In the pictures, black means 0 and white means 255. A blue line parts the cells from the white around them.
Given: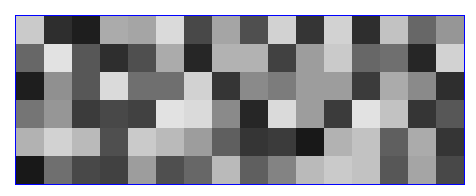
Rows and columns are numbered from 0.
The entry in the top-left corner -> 202
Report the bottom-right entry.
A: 72
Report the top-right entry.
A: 150
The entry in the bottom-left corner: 24
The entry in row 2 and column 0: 30
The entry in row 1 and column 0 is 103
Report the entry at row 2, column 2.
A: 87
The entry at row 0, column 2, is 30
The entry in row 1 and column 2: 87
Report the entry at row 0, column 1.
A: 46

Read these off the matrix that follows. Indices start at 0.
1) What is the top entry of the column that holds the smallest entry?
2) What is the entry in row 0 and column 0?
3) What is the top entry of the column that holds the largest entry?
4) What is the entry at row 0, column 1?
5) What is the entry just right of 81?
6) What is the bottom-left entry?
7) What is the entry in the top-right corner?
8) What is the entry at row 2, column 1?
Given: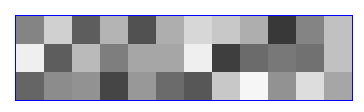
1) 56
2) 132
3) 174
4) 208
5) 174
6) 101
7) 193
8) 140

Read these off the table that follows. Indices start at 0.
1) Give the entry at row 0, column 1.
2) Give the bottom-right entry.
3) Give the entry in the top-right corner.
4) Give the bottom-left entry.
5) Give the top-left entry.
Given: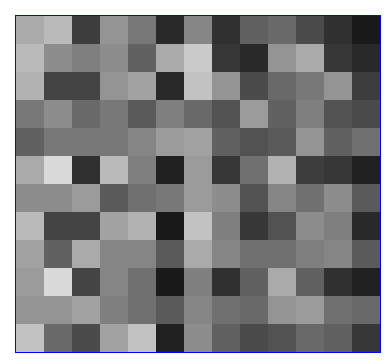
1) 186
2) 55
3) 25
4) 194
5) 170
